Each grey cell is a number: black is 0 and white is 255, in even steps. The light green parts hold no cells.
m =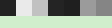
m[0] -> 33
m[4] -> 31
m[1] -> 233

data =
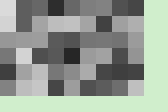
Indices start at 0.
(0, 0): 218
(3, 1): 211
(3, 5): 154
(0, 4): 104
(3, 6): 162
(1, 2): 165
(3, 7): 77
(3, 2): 79
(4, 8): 67
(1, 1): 94
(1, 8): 176
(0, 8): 70
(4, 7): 62
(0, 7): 81
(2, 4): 82

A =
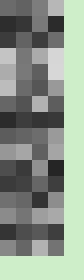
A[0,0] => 107
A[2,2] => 61
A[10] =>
[78, 58, 144, 37]
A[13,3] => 169
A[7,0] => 43
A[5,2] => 86
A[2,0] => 60
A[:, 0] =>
[107, 45, 60, 196, 172, 188, 102, 43, 92, 151, 78, 59, 112, 139, 52, 135]
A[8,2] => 109
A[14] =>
[52, 77, 88, 62]
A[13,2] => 158
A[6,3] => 93
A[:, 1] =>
[98, 54, 99, 119, 121, 107, 83, 61, 100, 166, 58, 65, 103, 117, 77, 102]
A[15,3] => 115
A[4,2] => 95
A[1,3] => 43

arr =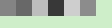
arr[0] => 132
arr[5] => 140
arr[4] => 206
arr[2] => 189

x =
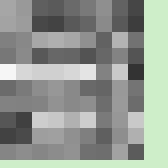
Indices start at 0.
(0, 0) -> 166
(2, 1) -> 136
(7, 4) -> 177
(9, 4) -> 146
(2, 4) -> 167
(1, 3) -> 67
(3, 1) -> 138
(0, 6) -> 143
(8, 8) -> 176
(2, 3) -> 175
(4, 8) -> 51
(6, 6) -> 109
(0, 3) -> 90
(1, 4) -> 89
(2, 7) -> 179
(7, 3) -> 199
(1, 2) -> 72
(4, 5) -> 228
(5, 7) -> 153
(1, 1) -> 156
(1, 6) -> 138
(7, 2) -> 205
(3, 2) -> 88
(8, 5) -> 127

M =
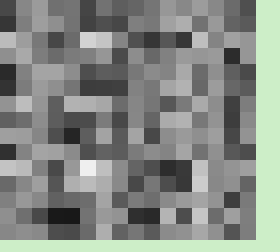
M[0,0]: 72
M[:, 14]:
[107, 99, 161, 44, 95, 103, 64, 61, 71, 88, 148, 144, 62, 159, 84]
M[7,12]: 120
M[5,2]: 155
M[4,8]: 120
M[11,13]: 136
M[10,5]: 239
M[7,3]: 93
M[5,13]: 156
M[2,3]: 71
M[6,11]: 122
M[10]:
[195, 186, 129, 73, 152, 239, 191, 139, 100, 78, 45, 57, 193, 138, 148, 159]
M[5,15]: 91
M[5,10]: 165
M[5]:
[51, 124, 155, 143, 117, 61, 62, 64, 130, 120, 165, 178, 104, 156, 103, 91]
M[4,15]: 74
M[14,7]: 98
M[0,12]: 156
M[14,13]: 144
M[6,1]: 189
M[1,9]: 120
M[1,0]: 54
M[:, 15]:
[79, 90, 150, 150, 74, 91, 125, 137, 147, 77, 159, 100, 122, 126, 125]
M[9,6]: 98
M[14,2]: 137
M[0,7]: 94
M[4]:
[42, 129, 164, 164, 141, 78, 93, 90, 120, 139, 132, 169, 107, 143, 95, 74]
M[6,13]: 141
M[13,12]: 197
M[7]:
[96, 109, 141, 93, 75, 76, 123, 72, 135, 101, 171, 178, 120, 147, 61, 137]
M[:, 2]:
[155, 158, 120, 125, 164, 155, 149, 141, 134, 164, 129, 159, 136, 73, 137]
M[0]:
[72, 135, 155, 112, 116, 69, 114, 94, 101, 117, 151, 136, 156, 136, 107, 79]
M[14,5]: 106
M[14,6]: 174

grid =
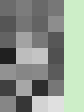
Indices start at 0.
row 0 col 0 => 108
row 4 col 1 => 134
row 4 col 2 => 137
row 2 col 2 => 121
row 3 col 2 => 196
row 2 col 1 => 163
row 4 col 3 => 91
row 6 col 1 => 54

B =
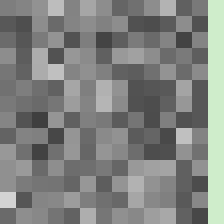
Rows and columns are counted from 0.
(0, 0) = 126
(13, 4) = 98
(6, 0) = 121
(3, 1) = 93
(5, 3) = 97
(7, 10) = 127
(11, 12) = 75
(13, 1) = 142
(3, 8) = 161
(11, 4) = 100
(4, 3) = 192
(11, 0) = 144
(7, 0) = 133
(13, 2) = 135
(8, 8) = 91
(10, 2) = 106
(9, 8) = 109
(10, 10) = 164
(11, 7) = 148
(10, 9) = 160
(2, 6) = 68
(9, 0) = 152
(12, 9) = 136
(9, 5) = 102
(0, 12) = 120
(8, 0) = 99
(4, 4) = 132
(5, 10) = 89
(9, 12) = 113
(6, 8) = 80
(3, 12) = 94
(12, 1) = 85
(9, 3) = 112
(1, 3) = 105
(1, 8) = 81
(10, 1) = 154
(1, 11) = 141
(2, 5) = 125

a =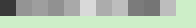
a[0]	57
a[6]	172

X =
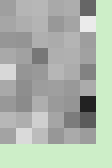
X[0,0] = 159
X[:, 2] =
[183, 180, 175, 119, 153, 157, 174, 207, 188]
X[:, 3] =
[169, 152, 171, 175, 182, 159, 154, 165, 151]
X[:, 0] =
[159, 166, 150, 169, 216, 169, 152, 183, 163]
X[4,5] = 130
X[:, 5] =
[102, 235, 158, 161, 130, 171, 34, 91, 156]
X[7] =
[183, 174, 207, 165, 124, 91]
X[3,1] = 161
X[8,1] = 218
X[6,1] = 139
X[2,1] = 148
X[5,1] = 142
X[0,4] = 173

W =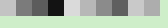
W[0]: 195
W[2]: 92
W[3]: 19
